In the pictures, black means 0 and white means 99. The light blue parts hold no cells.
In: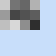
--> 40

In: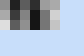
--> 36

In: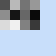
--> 45

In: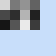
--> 57

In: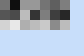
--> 59

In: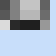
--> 76

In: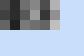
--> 43

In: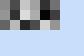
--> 77
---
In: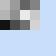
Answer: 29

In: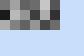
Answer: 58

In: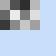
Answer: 53

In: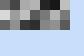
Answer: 52

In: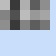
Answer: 51

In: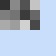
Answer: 61

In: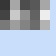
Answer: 51
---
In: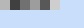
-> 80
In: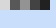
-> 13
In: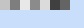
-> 39
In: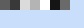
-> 41
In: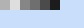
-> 11
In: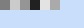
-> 66
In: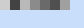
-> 62
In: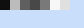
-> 87
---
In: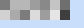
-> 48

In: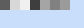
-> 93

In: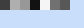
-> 59

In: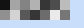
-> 34

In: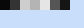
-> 80

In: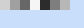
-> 40
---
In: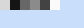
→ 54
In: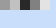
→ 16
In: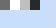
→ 99
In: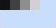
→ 25
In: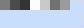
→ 78
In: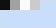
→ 63
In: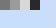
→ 60
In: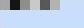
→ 78
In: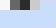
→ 40
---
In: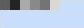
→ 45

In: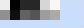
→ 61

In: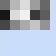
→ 76

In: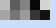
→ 21

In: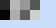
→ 37

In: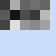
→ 53

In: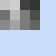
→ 48
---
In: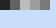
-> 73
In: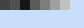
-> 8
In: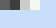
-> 79
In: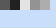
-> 88
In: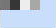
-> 92
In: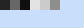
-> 6
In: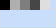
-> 49
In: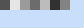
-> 60
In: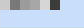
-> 60
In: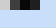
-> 3
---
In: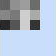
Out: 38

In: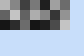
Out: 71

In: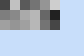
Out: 27

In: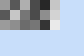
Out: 60

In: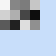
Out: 95

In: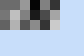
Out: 42
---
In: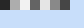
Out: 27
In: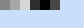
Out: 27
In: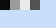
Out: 32
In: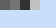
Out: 75
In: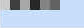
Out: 38
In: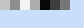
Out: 46
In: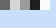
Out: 97
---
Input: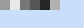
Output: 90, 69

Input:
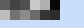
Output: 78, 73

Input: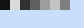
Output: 85, 76

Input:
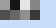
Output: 89, 61

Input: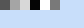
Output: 99, 84

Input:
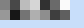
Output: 97, 83

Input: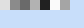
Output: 97, 87

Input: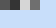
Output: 83, 43
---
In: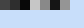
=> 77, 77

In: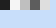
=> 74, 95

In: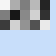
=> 53, 95

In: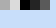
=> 0, 85

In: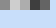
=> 67, 80

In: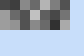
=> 75, 75
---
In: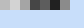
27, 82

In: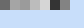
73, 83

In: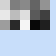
86, 95

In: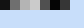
79, 79

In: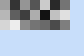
67, 92

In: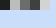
42, 82

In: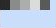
67, 85

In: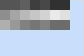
77, 91

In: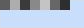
53, 76
